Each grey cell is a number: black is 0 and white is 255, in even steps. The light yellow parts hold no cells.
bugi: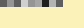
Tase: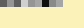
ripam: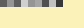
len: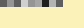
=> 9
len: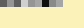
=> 9
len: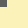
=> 1
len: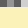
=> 4
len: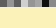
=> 8
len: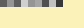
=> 9

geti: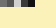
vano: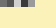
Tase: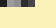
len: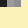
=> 3
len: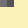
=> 2

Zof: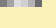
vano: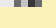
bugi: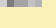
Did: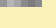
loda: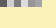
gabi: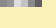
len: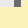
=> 3
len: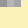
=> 3
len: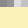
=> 4

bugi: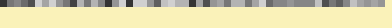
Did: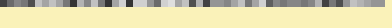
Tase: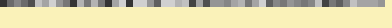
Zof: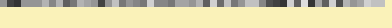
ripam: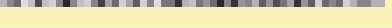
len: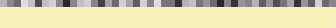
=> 48
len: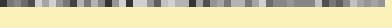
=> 55
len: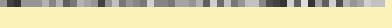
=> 55
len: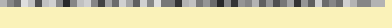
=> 55

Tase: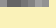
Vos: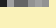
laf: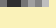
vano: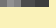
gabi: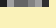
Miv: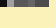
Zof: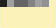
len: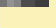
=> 7
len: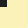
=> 1
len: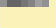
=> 7
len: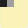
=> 2
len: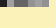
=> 7
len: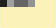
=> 5

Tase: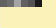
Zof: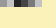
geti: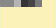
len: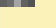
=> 5
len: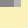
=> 3
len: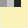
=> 3
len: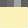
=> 4
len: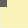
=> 1
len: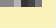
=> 6

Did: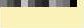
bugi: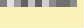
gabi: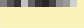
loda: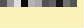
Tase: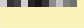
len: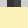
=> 4
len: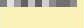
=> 11
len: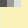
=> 3
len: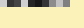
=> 10
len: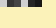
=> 6
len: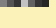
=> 7
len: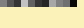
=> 11

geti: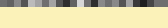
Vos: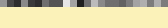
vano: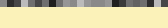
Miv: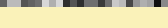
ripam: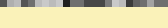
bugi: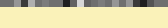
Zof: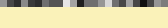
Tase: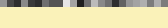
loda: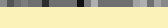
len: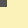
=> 1
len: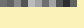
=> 11
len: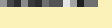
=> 14

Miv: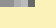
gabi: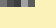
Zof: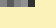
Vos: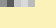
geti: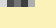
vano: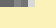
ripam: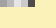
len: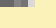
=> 5
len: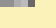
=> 5
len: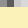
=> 4
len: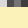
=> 4
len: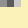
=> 3
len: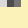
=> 3
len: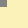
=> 1

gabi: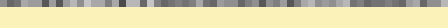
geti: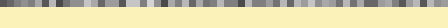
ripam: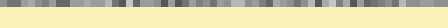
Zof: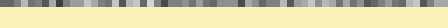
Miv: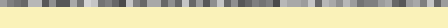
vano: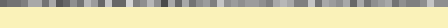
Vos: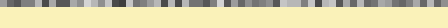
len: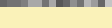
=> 16
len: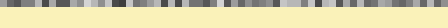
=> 64

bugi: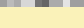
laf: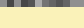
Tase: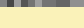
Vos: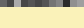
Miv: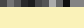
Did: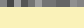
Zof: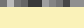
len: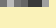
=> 7
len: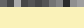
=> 12
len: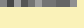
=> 11
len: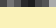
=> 8
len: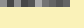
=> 10
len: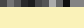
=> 12
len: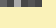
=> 6

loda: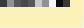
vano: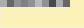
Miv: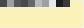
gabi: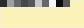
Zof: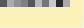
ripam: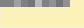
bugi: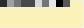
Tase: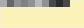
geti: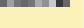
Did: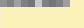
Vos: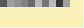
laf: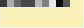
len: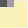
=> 2
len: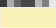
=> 8
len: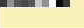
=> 10
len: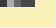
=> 5
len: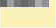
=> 7

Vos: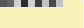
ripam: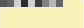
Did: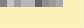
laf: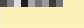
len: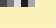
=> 5
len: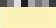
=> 8
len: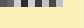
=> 9

